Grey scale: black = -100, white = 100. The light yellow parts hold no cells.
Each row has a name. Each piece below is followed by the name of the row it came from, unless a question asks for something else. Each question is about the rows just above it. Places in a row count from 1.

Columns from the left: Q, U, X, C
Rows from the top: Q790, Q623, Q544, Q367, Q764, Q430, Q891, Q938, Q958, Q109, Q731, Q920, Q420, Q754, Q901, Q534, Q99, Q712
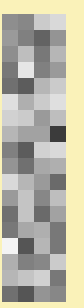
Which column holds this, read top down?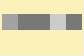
C
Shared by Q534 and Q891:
[59]
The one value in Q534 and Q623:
[0]
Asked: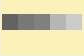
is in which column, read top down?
X
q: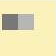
Q544
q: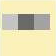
Q420
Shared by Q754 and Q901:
[-6]

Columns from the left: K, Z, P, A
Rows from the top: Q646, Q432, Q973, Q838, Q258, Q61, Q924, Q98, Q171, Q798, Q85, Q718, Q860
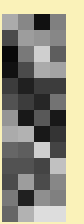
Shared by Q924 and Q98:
[-81]
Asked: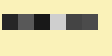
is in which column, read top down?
P
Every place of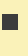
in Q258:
1 3 4
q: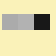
Q98
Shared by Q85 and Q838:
[-41]

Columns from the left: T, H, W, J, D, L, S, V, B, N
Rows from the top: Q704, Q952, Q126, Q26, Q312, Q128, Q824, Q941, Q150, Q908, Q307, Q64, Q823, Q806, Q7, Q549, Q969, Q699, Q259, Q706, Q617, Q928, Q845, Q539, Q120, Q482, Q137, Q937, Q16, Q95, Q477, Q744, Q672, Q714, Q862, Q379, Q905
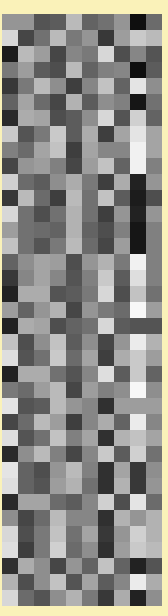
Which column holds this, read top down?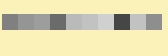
J
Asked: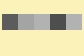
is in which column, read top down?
V
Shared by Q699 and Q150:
[52]
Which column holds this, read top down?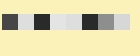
T

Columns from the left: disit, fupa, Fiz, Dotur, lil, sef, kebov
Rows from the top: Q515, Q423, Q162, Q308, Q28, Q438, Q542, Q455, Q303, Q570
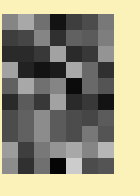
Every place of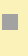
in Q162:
4
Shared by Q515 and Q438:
[-85]
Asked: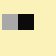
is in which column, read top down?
lil
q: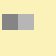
Q303
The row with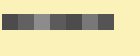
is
Q455

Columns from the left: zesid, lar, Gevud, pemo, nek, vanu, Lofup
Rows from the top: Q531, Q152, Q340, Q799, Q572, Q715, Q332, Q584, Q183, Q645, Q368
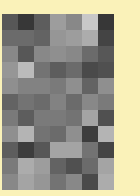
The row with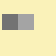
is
Q332
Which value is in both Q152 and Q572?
[-22]
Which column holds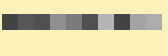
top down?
Lofup
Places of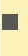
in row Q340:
2 7
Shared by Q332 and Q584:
[-10]

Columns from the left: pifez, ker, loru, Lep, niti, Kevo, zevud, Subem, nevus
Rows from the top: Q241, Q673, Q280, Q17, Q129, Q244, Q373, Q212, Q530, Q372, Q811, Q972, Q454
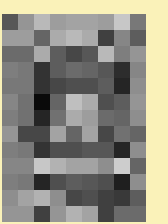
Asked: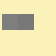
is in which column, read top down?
pifez
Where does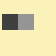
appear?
Q454
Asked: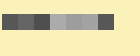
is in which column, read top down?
Kevo
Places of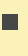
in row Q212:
2 3 7
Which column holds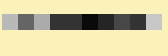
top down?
loru
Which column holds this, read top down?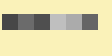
niti

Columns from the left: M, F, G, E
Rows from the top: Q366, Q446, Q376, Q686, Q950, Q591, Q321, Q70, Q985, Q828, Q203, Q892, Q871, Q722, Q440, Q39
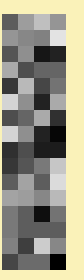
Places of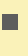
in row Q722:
2 3 4
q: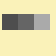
Q321
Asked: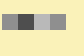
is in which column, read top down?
F

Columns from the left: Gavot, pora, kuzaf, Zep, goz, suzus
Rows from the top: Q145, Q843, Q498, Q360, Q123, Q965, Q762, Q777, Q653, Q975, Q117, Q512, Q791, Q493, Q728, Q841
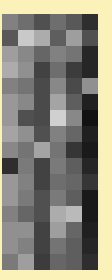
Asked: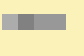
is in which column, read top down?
Gavot
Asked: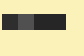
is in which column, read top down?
suzus
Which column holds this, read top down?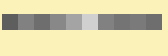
Zep

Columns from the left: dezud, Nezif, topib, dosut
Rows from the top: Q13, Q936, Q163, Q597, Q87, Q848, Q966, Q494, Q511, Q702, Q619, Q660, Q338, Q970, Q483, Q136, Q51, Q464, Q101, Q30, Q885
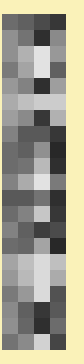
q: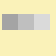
Q136
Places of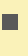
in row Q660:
1 2

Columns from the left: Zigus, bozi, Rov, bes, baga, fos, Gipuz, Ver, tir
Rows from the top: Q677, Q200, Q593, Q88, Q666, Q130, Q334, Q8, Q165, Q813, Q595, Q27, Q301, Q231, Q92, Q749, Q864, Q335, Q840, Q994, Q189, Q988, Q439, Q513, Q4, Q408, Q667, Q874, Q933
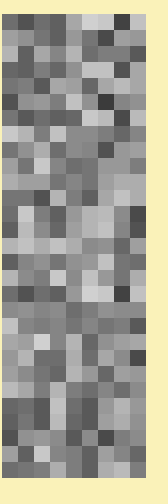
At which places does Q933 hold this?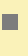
3 5 9
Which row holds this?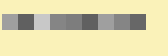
Q874
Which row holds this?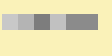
Q8
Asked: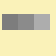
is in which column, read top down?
Rov
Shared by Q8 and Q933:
[-2]
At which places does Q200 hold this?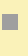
1 8

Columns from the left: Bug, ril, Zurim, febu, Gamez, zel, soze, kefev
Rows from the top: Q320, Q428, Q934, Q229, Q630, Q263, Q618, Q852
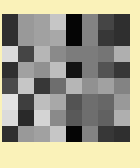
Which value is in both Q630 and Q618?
[-14]
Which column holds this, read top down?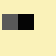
Gamez
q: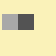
Q263
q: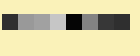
Q852

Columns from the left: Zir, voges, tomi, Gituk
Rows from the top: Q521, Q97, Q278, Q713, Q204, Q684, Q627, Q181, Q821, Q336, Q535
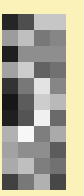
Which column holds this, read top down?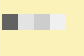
tomi
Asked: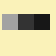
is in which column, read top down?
Zir
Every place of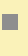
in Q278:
2 3 4
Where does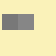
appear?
Q97
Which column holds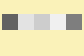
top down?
tomi
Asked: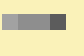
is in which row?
Q821
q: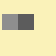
Q821

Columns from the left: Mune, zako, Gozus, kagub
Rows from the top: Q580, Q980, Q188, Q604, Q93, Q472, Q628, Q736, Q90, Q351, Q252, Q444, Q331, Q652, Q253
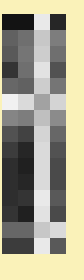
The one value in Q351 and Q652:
[71]
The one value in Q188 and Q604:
[-13]
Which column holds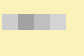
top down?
Gozus

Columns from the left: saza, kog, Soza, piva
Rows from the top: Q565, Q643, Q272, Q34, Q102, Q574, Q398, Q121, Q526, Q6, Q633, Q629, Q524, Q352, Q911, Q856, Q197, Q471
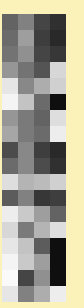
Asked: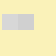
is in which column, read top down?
piva
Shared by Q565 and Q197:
[-46]
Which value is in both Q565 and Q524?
[-22]
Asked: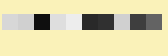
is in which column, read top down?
piva
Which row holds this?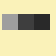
Q643

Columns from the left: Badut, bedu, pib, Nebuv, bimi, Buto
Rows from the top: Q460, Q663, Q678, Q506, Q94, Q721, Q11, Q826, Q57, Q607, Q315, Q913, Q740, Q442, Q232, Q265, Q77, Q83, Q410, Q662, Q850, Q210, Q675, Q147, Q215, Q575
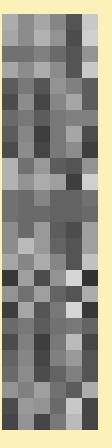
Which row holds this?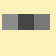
Q57
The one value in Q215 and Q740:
[-17]
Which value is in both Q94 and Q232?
[-34]
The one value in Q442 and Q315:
[25]
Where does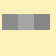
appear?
Q460
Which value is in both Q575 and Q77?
[15]

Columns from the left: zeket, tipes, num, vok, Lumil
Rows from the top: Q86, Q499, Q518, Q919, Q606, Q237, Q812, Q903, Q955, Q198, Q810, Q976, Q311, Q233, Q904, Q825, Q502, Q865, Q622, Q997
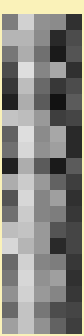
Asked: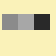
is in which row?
Q903
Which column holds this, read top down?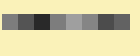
vok

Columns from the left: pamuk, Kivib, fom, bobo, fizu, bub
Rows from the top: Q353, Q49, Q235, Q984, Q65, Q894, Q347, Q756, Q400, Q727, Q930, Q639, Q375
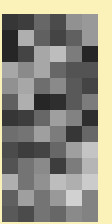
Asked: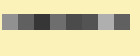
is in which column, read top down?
pamuk
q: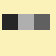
Q49

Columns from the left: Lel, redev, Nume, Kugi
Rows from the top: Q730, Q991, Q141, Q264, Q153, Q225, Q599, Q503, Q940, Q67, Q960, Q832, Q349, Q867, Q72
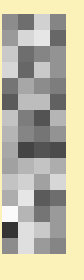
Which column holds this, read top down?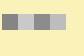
Nume
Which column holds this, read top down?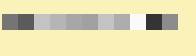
Lel

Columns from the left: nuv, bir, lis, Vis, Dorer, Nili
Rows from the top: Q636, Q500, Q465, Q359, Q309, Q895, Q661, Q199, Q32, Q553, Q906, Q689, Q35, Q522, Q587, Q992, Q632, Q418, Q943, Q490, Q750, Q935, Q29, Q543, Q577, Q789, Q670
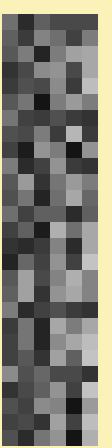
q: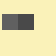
Q636
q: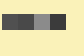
Q309
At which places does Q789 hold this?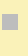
6
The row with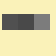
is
Q199

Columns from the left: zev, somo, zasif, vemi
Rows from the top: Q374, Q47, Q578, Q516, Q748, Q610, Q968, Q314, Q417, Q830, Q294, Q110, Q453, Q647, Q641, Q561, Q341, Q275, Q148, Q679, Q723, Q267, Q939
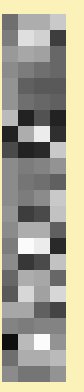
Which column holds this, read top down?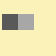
zev
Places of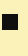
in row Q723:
1
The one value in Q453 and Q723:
[15]
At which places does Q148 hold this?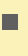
3
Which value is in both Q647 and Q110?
[9]

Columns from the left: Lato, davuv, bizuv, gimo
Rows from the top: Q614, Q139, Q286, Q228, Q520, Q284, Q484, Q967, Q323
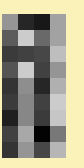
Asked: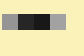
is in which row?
Q614
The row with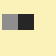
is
Q520
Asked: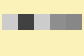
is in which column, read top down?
davuv
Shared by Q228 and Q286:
[-49]
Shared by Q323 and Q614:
[17]
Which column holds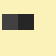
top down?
bizuv

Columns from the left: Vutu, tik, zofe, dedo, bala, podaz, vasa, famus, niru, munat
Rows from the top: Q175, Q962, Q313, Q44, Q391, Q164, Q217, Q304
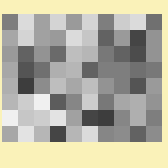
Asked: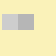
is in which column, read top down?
zofe
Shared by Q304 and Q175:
[72]
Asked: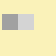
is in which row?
Q175
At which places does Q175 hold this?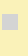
4 6

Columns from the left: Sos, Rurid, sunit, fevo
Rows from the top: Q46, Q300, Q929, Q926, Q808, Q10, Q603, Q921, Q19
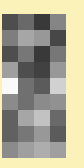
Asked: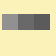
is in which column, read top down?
fevo
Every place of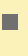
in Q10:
2
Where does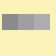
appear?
Q19
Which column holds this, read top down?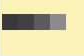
sunit
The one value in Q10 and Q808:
[-12]
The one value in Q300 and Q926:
[19]
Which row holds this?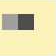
Q926

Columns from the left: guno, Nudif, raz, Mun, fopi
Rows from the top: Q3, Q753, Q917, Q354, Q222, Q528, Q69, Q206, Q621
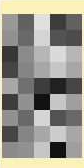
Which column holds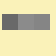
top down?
Nudif
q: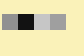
Q528

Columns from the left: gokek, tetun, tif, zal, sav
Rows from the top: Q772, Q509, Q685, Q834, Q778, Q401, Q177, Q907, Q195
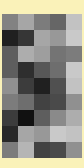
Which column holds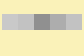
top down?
sav
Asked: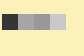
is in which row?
Q509
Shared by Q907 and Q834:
[58]
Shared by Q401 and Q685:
[-3]
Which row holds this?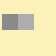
Q177
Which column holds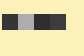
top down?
tetun

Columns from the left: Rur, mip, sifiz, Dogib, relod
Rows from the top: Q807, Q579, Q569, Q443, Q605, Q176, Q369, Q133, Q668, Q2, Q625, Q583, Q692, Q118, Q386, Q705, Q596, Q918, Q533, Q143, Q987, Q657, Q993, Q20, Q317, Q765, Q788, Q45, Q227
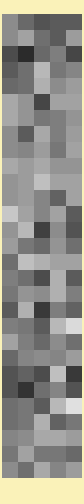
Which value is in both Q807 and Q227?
[10]
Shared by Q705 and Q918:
[38]
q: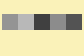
Q118
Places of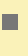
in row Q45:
1 3 4

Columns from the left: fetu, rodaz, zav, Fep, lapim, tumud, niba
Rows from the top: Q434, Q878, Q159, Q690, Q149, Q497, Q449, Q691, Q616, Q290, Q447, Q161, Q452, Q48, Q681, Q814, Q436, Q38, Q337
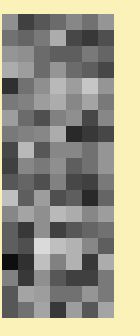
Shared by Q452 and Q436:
[12]
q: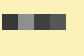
Q48
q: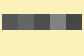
Q447
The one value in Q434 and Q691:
[6]
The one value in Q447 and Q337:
[-32]
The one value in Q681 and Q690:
[-26]
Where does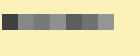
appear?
Q290

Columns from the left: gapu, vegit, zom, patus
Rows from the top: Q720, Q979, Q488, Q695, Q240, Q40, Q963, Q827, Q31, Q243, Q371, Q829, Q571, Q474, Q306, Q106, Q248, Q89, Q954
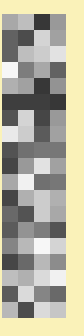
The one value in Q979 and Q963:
[66]
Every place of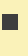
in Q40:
1 2 3

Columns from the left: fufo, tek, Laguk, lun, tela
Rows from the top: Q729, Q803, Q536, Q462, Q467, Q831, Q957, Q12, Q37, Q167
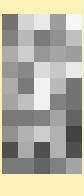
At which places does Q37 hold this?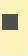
1 3 5
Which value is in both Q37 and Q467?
[34]
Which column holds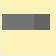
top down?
tela
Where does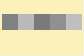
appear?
Q803
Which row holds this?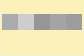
Q536
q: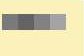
Q167
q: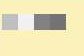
Q831

